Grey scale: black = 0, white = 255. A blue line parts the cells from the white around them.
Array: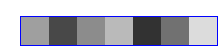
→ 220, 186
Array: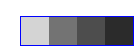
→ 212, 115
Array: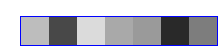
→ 219, 189
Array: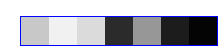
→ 241, 219
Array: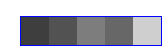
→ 207, 125
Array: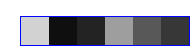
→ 210, 158
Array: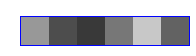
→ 200, 152
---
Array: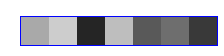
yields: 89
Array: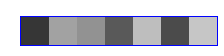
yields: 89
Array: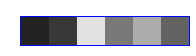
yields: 98
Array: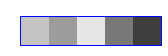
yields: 156
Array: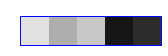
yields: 174
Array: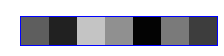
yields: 61
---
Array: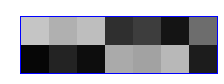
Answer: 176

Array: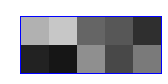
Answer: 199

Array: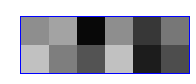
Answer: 163

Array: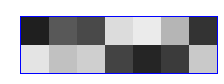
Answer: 88

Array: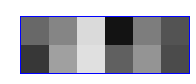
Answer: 133

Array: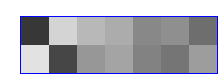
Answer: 212
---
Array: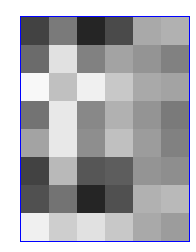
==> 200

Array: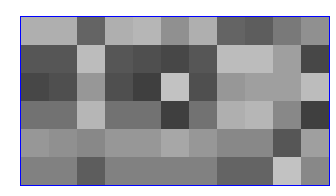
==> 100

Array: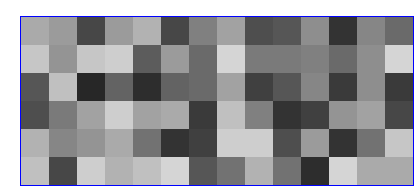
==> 213

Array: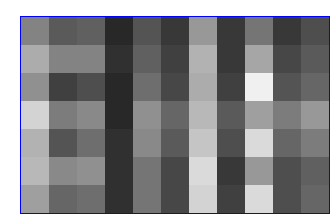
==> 218

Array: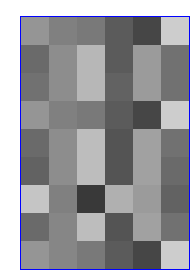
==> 91

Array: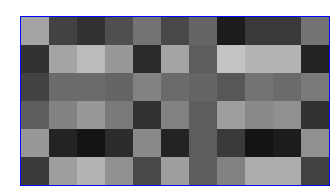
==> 172

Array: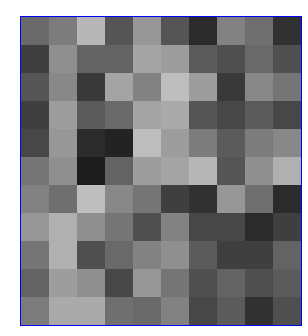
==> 91

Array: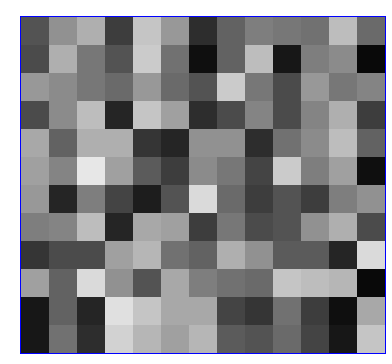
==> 68

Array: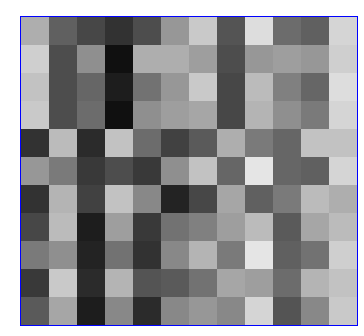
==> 84
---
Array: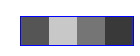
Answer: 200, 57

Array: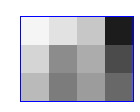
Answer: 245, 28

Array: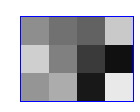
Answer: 233, 16

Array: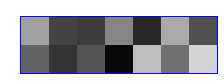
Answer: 211, 9

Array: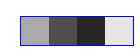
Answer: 229, 39

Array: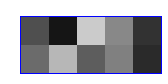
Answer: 203, 21
